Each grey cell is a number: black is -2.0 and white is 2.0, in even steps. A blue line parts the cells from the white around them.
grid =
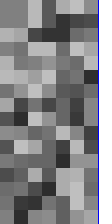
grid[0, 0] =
0.0
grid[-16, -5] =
0.9
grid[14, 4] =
-0.5
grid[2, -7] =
0.8
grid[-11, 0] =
0.9
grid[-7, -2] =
0.1
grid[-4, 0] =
-0.8
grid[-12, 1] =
-0.1
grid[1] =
[0.0, 0.0, 0.9, -0.6, -1.2, -0.9, -0.8]
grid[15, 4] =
-0.5
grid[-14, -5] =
-0.9
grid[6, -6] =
0.3
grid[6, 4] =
-0.6
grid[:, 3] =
[-0.6, -0.6, -1.2, 0.9, 0.3, 1.0, 0.2, -0.9, 0.3, -0.2, -0.4, -0.4, -0.6, -1.3, -0.2, 0.2]
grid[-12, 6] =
0.9
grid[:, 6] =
[0.2, -0.8, -0.1, 0.6, 0.9, -1.3, -0.3, 0.1, 0.1, -1.0, -0.8, 0.3, -0.2, -0.3, 0.1, 0.6]
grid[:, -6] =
[0.0, 0.0, 0.6, -0.2, -0.1, 0.8, 0.3, -0.9, -1.3, 0.1, 1.0, -0.3, -0.5, -0.2, -1.1, -1.3]
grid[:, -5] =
[0.9, 0.9, -0.9, 0.9, 0.0, 0.5, 1.0, -0.2, 1.0, -0.4, 0.6, -0.4, 0.7, -0.8, -1.2, 0.1]
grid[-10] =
[-0.2, 0.3, 1.0, 0.2, -0.6, -0.7, -0.3]
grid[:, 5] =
[1.0, -0.9, -0.3, 1.0, -0.3, -0.2, -0.7, -1.0, -1.1, 0.1, 0.9, 0.3, 0.8, 1.0, 1.0, 0.3]
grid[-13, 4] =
-0.3
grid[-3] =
[-0.3, -0.2, -0.8, -1.3, 0.7, 1.0, -0.3]
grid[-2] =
[-0.2, -1.1, -1.2, -0.2, -0.5, 1.0, 0.1]
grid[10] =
[-0.7, 1.0, 0.6, -0.4, -1.0, 0.9, -0.8]

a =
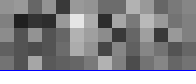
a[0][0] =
0.3
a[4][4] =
-0.5
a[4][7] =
0.8
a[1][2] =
-1.2
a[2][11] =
-1.1
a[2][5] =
0.8
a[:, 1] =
[0.4, -1.5, -0.7, -0.7, -0.7]
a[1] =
[0.0, -1.5, -1.2, -1.3, 0.4, 1.6, 0.7, -1.3, 0.6, -0.1, 0.9, 0.4, -0.2, 0.0]
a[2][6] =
0.5
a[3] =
[-0.5, -0.7, -0.8, -0.7, -0.3, 0.7, 0.3, -0.9, 0.1, -0.5, 0.1, -0.2, -0.7, -0.4]
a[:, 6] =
[0.3, 0.7, 0.5, 0.3, -0.1]
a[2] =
[0.2, -0.7, 0.3, -0.7, -0.4, 0.8, 0.5, 0.2, -1.1, -0.4, 0.5, -1.1, 0.4, 0.0]
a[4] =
[-0.2, -0.7, 0.6, -0.6, -0.5, -0.4, -0.1, 0.8, 0.0, -0.8, -0.2, 0.1, -0.4, -0.2]
